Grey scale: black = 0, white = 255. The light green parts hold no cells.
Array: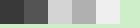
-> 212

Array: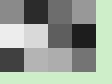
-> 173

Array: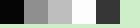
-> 190

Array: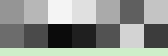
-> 11

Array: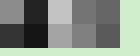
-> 163

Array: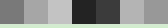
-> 195

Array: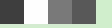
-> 121

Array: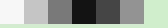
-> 120

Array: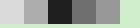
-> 31
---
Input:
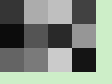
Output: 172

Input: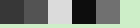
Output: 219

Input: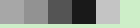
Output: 84

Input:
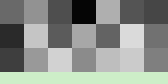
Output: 175

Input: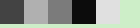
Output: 123

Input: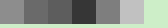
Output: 54

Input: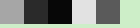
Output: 7

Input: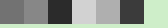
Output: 210

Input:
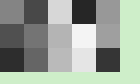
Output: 215

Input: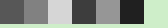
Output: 61
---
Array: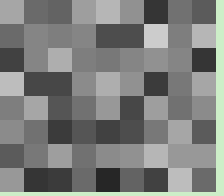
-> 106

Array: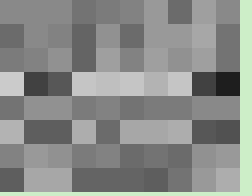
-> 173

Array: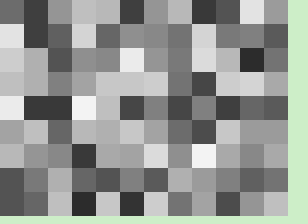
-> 191

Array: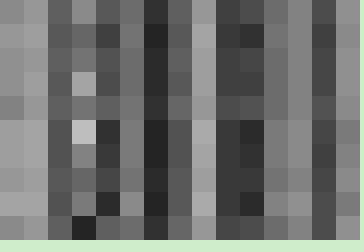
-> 144

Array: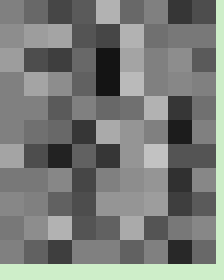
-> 104
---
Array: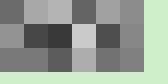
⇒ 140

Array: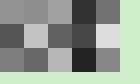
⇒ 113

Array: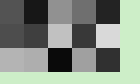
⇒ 35

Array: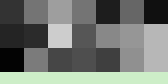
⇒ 16

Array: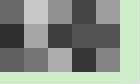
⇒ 158

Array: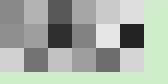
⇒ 222

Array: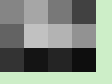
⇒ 65

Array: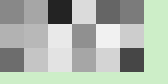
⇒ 123

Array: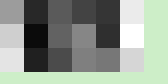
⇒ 235
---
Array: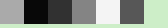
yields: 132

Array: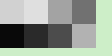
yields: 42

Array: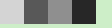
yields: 88

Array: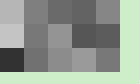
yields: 140

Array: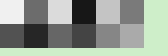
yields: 68

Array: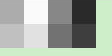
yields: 225

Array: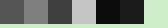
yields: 197

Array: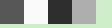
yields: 250

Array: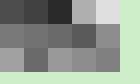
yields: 153
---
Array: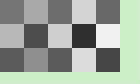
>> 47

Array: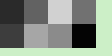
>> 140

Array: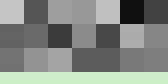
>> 172

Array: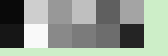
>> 109

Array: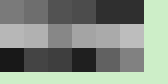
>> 170

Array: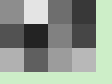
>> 129

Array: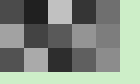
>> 148

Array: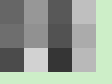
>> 82

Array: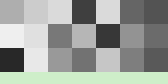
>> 147

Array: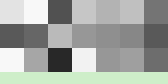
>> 135
